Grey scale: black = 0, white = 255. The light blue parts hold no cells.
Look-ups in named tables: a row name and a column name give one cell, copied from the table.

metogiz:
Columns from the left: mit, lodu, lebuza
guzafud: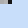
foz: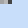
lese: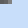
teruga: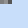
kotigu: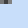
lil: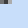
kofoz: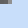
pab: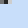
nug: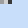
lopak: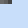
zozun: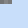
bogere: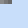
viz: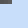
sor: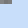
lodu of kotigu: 64
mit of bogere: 139
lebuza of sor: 125
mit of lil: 114
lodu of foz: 185
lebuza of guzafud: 22

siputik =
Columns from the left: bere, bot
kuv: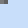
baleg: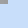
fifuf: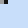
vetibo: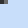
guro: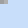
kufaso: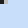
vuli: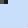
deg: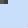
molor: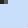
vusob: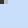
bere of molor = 35
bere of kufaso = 30
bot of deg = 63
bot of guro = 177
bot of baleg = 158
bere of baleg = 160
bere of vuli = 82
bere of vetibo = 49
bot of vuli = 28
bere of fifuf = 161
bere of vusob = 53
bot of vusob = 191
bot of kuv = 98

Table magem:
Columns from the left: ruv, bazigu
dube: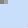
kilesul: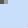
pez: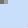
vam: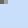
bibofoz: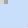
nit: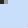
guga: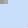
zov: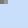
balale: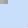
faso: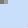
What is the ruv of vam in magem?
104
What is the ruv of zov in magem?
122
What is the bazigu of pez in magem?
163
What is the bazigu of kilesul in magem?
162
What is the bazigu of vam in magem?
164
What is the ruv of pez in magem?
114
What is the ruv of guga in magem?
155
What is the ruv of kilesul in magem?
88
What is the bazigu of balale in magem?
161
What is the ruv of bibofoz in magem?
214
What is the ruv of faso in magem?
122
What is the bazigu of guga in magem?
172
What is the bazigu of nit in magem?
161
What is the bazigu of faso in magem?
162
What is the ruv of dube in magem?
132
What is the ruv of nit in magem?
40
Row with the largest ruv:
bibofoz

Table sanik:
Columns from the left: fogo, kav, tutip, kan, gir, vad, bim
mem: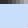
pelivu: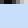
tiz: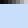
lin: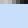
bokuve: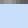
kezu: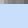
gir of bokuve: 115
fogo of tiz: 9
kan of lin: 137
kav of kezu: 151
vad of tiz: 166
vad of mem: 148
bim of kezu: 104
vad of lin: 40
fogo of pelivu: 64
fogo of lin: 188
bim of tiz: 203
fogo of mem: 46
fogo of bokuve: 134

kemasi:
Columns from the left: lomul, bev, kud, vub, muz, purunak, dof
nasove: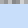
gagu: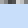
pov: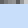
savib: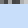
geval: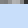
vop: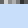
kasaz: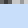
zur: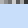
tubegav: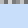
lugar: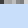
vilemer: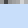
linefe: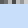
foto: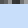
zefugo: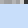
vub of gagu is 81
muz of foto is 50
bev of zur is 143
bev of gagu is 132
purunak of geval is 133
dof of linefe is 206
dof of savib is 200
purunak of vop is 51
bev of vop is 210
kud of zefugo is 157
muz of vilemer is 168
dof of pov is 202
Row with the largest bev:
vop

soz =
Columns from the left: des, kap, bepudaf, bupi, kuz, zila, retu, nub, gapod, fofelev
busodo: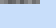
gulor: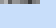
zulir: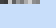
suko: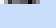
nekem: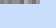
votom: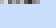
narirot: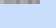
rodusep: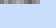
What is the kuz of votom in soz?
127
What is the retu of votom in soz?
93
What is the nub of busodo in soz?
146
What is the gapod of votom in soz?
128
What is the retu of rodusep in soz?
125
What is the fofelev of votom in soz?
157
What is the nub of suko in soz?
4
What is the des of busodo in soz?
137
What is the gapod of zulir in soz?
142
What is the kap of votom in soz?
222
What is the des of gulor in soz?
148

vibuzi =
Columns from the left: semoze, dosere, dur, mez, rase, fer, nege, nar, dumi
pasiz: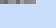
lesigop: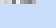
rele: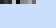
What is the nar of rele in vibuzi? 170
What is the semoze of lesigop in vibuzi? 220
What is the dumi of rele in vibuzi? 106
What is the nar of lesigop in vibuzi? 130
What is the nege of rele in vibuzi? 141
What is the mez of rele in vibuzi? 197
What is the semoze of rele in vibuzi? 36

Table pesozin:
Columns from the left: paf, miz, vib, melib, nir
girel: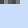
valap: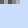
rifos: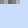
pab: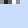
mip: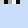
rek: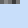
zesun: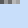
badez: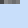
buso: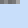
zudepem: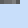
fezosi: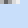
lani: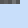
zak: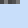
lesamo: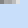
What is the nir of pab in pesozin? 145
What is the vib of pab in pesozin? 102
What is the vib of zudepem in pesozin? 110
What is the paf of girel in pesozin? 70
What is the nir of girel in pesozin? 122
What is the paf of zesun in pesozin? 89
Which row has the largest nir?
fezosi

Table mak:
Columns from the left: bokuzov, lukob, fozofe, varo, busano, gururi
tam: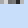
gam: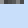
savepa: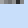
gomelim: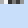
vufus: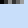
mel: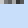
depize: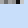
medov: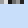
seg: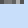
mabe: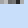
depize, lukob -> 109
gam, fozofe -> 78
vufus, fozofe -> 142
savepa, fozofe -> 113
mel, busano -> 53
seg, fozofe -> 123
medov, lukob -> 225
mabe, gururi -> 172
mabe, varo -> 117
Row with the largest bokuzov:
mel

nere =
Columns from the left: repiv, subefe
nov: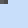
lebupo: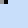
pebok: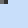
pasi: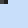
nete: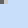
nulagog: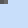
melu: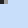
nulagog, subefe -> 107
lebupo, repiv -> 153
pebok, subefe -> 49
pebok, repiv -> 109
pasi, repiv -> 67
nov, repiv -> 91
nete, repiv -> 99
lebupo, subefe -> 6
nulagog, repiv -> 87
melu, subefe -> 159
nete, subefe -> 204
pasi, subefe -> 31
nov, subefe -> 76
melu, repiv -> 35
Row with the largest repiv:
lebupo

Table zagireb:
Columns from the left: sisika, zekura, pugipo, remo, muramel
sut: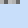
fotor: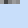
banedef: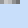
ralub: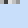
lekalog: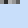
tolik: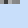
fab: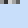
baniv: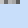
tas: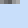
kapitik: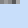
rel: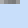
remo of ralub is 192
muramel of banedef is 115
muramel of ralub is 152
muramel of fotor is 141
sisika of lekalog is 143
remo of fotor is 155
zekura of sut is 97

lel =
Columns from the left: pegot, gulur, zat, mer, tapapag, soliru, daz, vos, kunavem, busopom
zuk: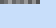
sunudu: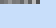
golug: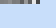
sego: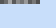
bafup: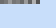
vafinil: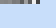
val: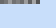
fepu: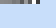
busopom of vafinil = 67
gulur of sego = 110
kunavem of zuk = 146
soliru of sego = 115
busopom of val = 84
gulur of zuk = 116
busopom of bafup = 84
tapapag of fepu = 126
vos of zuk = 94
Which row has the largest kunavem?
fepu

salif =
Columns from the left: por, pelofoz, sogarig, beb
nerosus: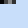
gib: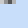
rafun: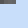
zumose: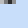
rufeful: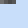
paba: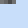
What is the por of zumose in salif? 189
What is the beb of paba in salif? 111
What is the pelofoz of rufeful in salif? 89
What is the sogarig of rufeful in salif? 74
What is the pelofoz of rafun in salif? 100
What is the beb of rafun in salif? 101
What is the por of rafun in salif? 85

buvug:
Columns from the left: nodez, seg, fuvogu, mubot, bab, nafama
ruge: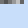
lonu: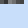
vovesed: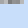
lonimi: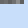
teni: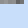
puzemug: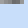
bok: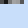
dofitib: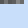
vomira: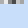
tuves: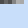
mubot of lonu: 110
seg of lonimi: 110
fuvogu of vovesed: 125
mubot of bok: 162
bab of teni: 99
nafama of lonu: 68
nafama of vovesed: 184
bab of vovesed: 142
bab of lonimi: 140
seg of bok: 24
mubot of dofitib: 94
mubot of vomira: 74
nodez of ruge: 114
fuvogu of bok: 119
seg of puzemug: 143
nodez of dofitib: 86
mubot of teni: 141
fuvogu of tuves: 82
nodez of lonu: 86

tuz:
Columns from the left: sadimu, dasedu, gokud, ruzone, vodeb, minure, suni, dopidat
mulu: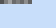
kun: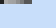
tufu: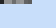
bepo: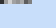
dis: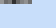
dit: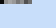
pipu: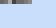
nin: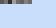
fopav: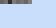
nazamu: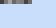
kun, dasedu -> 172
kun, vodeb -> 143
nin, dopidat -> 108
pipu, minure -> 107
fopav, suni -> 103
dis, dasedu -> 107
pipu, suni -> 122
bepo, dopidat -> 127
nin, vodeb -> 108
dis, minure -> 129
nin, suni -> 128
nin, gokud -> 48
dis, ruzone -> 48
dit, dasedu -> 147
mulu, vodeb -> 126
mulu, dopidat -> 98
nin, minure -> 96
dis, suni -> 145
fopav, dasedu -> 114

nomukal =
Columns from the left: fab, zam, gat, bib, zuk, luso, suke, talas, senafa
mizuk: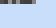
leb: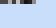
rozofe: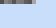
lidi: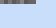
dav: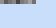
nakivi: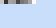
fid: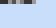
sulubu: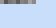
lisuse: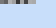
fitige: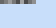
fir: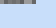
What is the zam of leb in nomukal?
74
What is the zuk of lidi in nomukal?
105
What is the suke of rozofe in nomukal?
94
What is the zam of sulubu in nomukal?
86
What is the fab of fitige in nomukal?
103
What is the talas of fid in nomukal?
55
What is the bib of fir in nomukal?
110
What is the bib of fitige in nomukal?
118
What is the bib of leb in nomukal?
62
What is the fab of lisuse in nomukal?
119
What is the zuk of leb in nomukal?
197
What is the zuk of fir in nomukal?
120
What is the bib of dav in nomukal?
133
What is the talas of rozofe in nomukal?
86
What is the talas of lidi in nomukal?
99
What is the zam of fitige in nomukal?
126
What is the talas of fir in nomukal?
155
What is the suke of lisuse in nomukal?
69
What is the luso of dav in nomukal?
121
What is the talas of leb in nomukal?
35
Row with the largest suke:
fir

